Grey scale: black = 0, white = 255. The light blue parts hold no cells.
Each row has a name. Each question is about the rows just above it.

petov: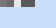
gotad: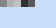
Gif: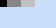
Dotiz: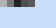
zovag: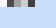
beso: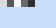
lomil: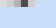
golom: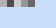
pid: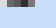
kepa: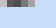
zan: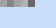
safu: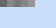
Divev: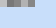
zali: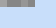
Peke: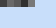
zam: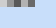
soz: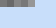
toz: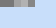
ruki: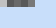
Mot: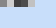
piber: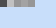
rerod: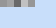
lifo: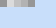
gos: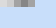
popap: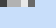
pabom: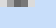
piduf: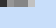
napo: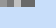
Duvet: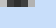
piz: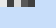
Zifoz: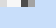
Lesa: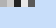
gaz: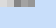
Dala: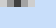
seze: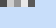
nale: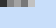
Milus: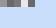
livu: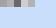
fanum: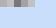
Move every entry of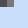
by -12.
[ 65 108]
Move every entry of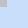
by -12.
[181]

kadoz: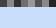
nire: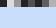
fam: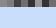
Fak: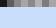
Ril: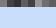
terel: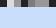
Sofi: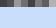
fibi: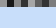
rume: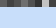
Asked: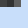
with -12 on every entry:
[54 39 83]
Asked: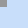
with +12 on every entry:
[164]
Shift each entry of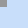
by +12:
[164]

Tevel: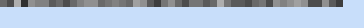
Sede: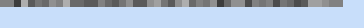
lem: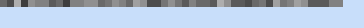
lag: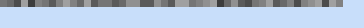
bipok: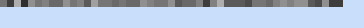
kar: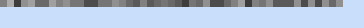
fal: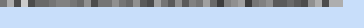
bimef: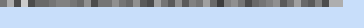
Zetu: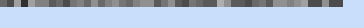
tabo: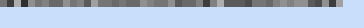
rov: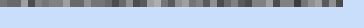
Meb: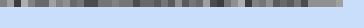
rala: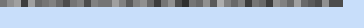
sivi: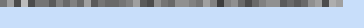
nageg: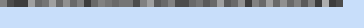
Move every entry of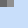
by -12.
[ 93 132]
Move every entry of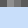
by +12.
[102 156 129 102]
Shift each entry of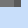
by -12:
[105 105  78]
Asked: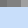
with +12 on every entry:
[129 141 141 172]
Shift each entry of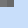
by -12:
[105  93]

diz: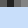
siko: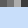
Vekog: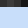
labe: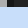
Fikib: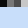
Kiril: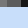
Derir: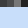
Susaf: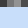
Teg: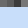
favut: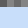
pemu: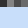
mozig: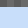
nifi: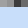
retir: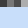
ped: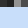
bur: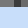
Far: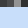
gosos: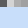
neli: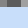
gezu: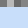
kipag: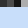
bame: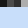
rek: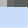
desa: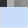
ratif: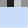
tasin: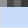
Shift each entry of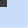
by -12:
[48]
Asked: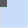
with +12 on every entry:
[104]
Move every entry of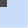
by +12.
[88]
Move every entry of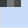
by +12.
[ 72 131  88]
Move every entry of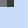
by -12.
[107  48]
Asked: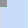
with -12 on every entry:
[135]
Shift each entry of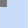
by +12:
[131]

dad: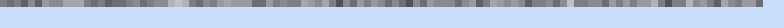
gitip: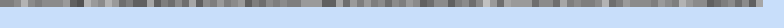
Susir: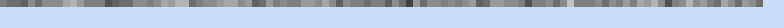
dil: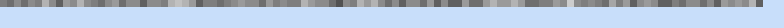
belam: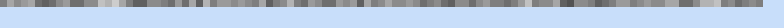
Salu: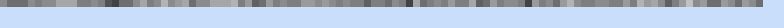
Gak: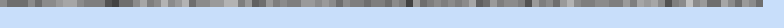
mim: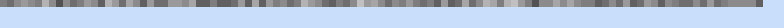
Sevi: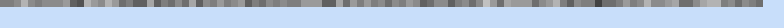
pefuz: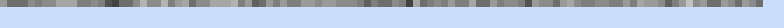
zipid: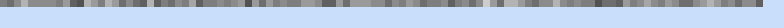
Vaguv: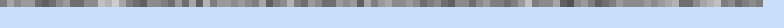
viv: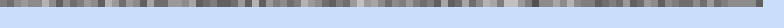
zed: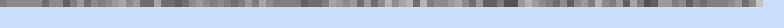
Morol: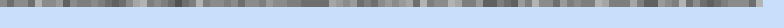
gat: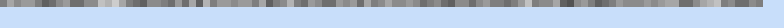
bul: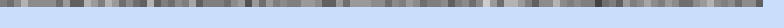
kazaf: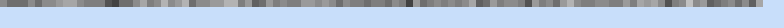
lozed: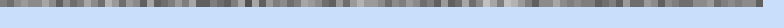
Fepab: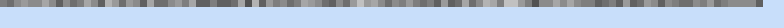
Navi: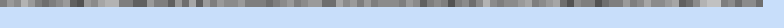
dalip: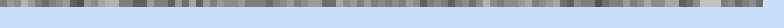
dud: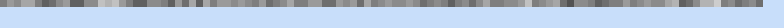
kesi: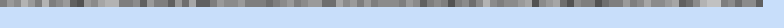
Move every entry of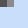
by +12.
[ 94 151]
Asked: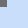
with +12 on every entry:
[122]
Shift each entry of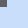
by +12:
[108]
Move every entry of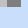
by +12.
[205 138 138]
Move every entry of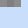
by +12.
[151 138 151]

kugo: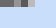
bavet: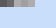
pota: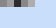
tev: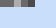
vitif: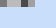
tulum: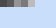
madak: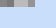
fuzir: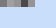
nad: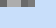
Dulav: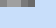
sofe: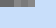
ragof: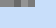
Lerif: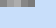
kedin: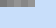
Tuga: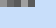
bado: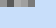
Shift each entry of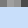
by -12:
[110 148 136  62]
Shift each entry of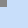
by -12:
[123]
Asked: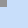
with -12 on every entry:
[136]
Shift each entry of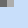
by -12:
[ 94 161]
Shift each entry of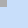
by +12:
[185]
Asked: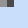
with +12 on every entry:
[160  86]

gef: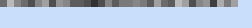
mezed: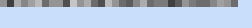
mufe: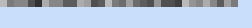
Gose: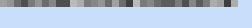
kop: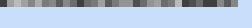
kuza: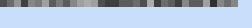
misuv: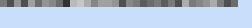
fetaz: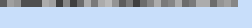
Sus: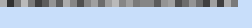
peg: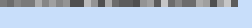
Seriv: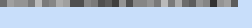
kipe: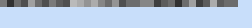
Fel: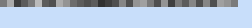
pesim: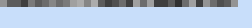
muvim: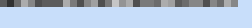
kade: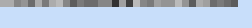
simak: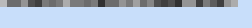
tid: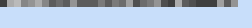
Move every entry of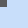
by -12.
[80]
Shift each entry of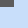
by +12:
[104 104]
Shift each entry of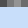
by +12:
[ 91 134 160 120]
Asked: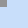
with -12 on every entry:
[136]
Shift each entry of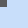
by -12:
[80]
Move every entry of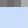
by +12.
[134 120 134 184]
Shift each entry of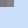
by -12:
[110 122]

